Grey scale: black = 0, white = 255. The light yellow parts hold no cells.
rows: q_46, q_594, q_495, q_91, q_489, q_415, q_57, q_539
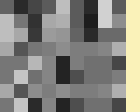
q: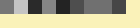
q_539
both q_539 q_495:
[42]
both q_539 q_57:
[133]

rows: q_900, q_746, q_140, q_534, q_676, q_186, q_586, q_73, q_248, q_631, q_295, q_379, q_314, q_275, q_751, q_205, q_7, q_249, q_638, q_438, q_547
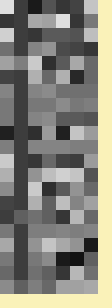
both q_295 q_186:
[61]
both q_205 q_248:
[61]
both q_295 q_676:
[126]
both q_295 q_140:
[61]
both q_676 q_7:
[126]
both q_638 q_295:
[61]

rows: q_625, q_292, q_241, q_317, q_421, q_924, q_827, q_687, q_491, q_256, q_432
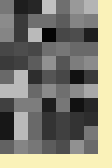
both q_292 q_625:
[111]
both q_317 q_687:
[119]
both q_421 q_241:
[58]
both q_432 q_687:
[119]
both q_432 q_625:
[119]
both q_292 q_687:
[125]

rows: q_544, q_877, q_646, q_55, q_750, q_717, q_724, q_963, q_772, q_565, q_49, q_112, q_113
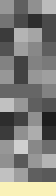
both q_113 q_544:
[95]
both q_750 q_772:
[66]
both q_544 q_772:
[144]
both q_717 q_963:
[151]
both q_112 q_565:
[144]

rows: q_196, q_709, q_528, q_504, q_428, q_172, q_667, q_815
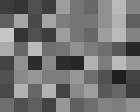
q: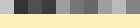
q_528
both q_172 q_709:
[125]

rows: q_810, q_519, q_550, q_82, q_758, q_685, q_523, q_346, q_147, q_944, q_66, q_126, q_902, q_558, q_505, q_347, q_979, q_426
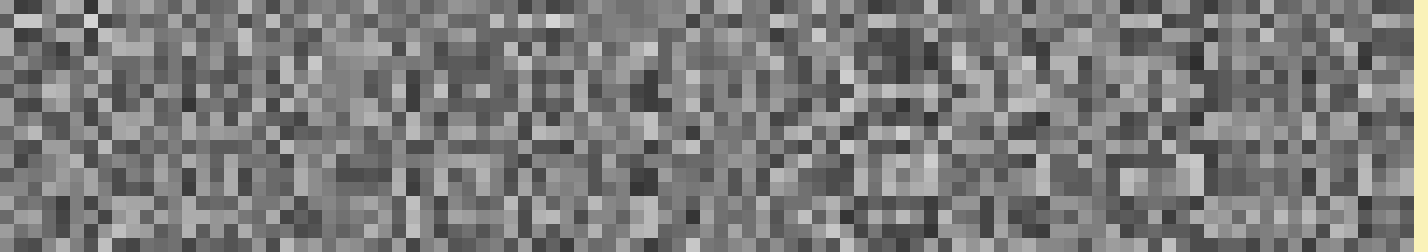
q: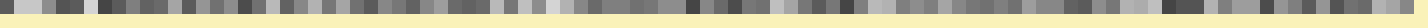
q_519
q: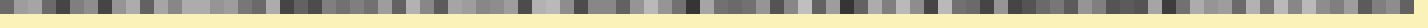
q_347
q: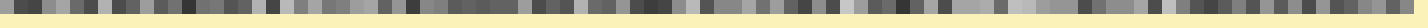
q_346
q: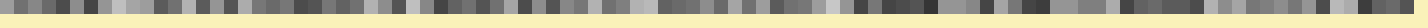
q_979
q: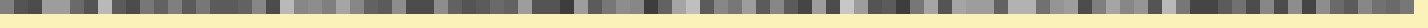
q_66
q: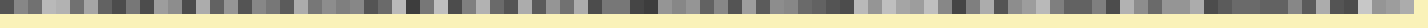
q_523
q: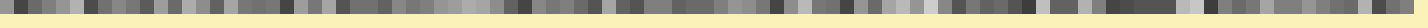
q_126

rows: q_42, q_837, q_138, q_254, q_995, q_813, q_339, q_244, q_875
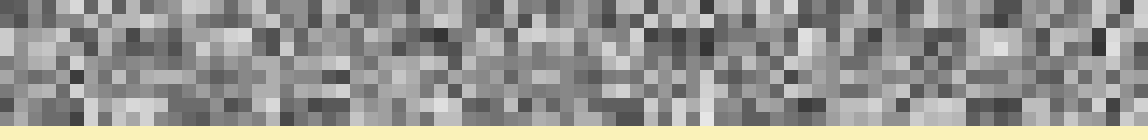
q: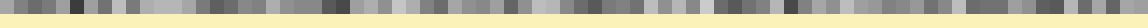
q_813
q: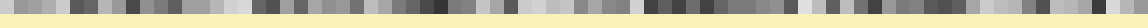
q_138
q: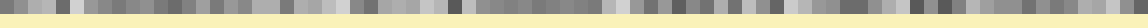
q_995
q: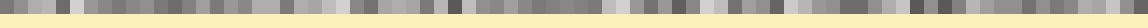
q_339

